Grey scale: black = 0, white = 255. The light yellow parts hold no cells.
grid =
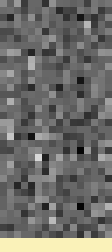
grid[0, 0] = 137
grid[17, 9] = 105
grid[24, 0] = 117
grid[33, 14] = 91
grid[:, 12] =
[64, 102, 79, 183, 139, 103, 102, 98, 55, 129, 103, 83, 93, 86, 103, 103, 47, 71, 103, 103, 110, 149, 91, 113, 85, 96, 110, 107, 103, 93, 71, 113, 74, 136]
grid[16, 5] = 103
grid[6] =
[111, 107, 101, 103, 103, 103, 136, 78, 117, 76, 99, 139, 102, 72, 100, 91]
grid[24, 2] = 103
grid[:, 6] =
[50, 123, 115, 118, 55, 126, 136, 53, 96, 88, 103, 101, 127, 103, 120, 103, 103, 103, 129, 158, 103, 103, 30, 71, 44, 139, 95, 103, 140, 33, 103, 103, 70, 103]
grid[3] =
[114, 103, 126, 107, 112, 103, 118, 86, 103, 94, 93, 103, 183, 59, 106, 81]
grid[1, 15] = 85
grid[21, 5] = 138
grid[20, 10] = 103
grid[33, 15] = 138
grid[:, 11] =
[103, 116, 21, 103, 81, 90, 139, 78, 85, 103, 88, 21, 78, 45, 131, 128, 103, 54, 103, 72, 64, 5, 76, 103, 124, 89, 85, 103, 81, 4, 103, 103, 68, 50]
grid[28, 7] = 93
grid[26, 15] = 127
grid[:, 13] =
[118, 121, 50, 59, 83, 124, 72, 103, 88, 103, 103, 119, 136, 132, 103, 66, 61, 119, 80, 103, 80, 64, 68, 103, 103, 103, 127, 124, 55, 134, 149, 92, 81, 60]
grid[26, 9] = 103
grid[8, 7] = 112
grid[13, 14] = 113
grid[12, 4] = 42
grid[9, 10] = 109
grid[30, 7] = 112
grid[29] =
[99, 117, 88, 88, 136, 103, 33, 161, 80, 112, 124, 4, 93, 134, 131, 178]
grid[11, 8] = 103
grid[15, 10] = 92
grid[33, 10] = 103
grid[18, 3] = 94
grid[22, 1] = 118

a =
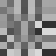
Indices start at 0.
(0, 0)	158
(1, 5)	111
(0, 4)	185
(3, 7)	50
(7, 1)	203
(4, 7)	217
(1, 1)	146
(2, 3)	110
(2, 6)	179
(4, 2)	102
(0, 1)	111
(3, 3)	164
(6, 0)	173
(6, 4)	167
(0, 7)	165
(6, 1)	92
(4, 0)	185
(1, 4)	187
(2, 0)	155
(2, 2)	156

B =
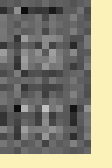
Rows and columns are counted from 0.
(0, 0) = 89
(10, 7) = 64
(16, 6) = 129
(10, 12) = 82
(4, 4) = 97
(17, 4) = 92
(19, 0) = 74
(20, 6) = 67
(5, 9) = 97
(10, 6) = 70
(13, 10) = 128
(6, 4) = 91
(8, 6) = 124
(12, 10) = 103
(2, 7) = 113
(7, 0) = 156
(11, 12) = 90
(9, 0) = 96
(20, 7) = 108
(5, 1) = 106
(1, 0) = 45
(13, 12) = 78
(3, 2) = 88
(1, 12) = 74
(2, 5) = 115
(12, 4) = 79
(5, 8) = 127
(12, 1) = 87
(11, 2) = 98
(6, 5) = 63
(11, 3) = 108
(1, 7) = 25
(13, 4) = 93
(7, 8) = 121
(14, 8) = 106
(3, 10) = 104

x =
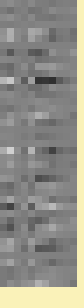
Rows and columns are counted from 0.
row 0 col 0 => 135
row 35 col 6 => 89
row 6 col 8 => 129
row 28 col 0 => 141
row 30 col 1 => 141
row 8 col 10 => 131
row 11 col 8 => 90
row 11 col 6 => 54
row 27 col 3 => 133
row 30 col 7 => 116
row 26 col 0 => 114
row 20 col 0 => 129
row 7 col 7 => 143
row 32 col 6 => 147
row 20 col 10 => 127
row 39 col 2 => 127
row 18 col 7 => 127
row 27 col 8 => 134
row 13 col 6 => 116
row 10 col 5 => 116
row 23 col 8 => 124
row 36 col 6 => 129
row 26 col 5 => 143
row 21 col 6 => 100
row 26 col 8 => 139
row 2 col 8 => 123
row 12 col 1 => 106
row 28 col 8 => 123
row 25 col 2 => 130
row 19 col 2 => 129
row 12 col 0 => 122
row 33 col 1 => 117
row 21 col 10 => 110
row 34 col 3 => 125
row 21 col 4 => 181
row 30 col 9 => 126
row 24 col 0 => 133
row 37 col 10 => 121

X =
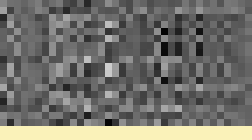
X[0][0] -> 135
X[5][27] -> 78
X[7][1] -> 93
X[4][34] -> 101
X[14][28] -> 56
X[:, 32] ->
[120, 119, 77, 116, 70, 125, 78, 73, 83, 127, 126, 82, 128, 113, 82, 95, 117, 80]
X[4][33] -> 91
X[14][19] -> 81
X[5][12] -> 49
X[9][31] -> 69
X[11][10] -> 107
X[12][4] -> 106
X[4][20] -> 71
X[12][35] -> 86
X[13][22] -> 60
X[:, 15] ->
[140, 83, 105, 189, 52, 183, 68, 61, 65, 206, 200, 67, 102, 181, 111, 66, 141, 6]
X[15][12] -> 178
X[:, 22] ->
[90, 115, 97, 55, 143, 58, 134, 137, 102, 42, 50, 136, 106, 60, 88, 100, 94, 154]
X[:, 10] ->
[64, 82, 130, 73, 123, 64, 112, 119, 150, 64, 60, 107, 69, 75, 130, 139, 61, 136]
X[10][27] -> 73
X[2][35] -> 117
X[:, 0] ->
[135, 160, 39, 73, 98, 97, 103, 97, 49, 76, 88, 115, 167, 74, 36, 71, 137, 124]
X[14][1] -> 132
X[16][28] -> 109
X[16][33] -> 116
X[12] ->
[167, 74, 106, 93, 106, 135, 119, 59, 94, 36, 69, 79, 53, 108, 79, 102, 95, 117, 71, 123, 142, 84, 106, 116, 95, 151, 131, 105, 165, 117, 118, 109, 128, 135, 117, 86]
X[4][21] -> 73
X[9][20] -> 77
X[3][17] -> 58
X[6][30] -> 90
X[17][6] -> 111
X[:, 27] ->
[94, 110, 98, 75, 121, 78, 116, 118, 105, 69, 73, 117, 105, 78, 94, 105, 95, 131]
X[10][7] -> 131
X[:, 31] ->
[85, 114, 92, 70, 99, 75, 94, 96, 125, 69, 67, 96, 109, 70, 95, 130, 80, 133]
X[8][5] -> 68
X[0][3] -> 101

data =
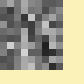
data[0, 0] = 134
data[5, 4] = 72
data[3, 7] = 71
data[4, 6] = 171
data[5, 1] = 80
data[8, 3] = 169
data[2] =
[81, 85, 122, 54, 197, 83, 131, 163, 120]
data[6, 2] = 134
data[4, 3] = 169
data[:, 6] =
[92, 76, 131, 195, 171, 67, 32, 38, 85, 141]
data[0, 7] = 90
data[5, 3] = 179
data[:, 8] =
[98, 136, 120, 89, 145, 104, 143, 85, 148, 88]
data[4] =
[106, 117, 107, 169, 63, 130, 171, 170, 145]
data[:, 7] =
[90, 111, 163, 71, 170, 158, 182, 48, 165, 44]
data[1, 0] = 94
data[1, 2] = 114
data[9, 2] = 129
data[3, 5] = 117

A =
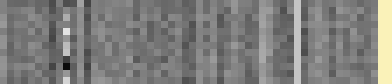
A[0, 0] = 130
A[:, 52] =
[116, 109, 119, 115, 116, 105, 106, 121, 129, 114, 109, 112]
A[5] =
[146, 111, 121, 113, 115, 120, 121, 70, 123, 149, 90, 137, 105, 119, 143, 112, 130, 126, 140, 114, 125, 99, 117, 114, 100, 127, 101, 87, 133, 100, 138, 107, 106, 127, 105, 117, 113, 158, 141, 116, 119, 84, 196, 96, 124, 137, 146, 112, 134, 109, 138, 131, 105, 130]
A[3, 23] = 131
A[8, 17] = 128
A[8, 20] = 114
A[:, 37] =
[148, 155, 159, 163, 150, 158, 166, 168, 169, 150, 153, 162]
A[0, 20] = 121
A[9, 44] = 137
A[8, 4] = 111
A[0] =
[130, 105, 103, 102, 113, 103, 104, 76, 125, 78, 84, 161, 69, 127, 122, 127, 132, 129, 139, 104, 121, 119, 110, 104, 107, 117, 95, 102, 136, 107, 129, 115, 130, 150, 127, 126, 112, 148, 138, 111, 98, 123, 196, 101, 117, 134, 117, 120, 135, 123, 119, 105, 116, 121]
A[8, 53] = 138
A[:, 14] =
[122, 124, 109, 138, 144, 143, 117, 120, 119, 115, 138, 151]
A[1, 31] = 116
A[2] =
[144, 107, 115, 117, 141, 132, 114, 105, 106, 173, 111, 145, 78, 135, 109, 141, 126, 122, 128, 96, 138, 123, 133, 96, 136, 132, 107, 112, 144, 136, 133, 86, 123, 122, 127, 97, 128, 159, 136, 109, 97, 94, 196, 89, 126, 150, 121, 101, 122, 119, 139, 99, 119, 136]
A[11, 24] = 114
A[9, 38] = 137
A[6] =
[147, 100, 128, 114, 141, 134, 102, 90, 113, 187, 115, 139, 102, 122, 117, 141, 110, 135, 117, 111, 113, 127, 116, 111, 127, 124, 84, 113, 129, 127, 124, 102, 125, 152, 132, 95, 110, 166, 142, 126, 97, 98, 196, 86, 129, 148, 127, 106, 145, 104, 123, 117, 106, 138]
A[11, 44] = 126
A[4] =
[127, 104, 116, 115, 138, 105, 132, 77, 114, 227, 121, 147, 91, 136, 144, 133, 129, 124, 115, 97, 137, 97, 115, 97, 126, 140, 104, 92, 131, 126, 133, 113, 113, 135, 127, 103, 109, 150, 137, 98, 104, 111, 196, 78, 125, 136, 132, 93, 121, 103, 146, 113, 116, 134]
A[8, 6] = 124
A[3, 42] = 196
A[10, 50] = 123
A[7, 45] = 131
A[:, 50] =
[119, 126, 139, 120, 146, 138, 123, 128, 134, 107, 123, 136]
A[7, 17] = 126
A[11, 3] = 97
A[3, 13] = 127
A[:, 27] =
[102, 98, 112, 82, 92, 87, 113, 106, 107, 95, 112, 90]
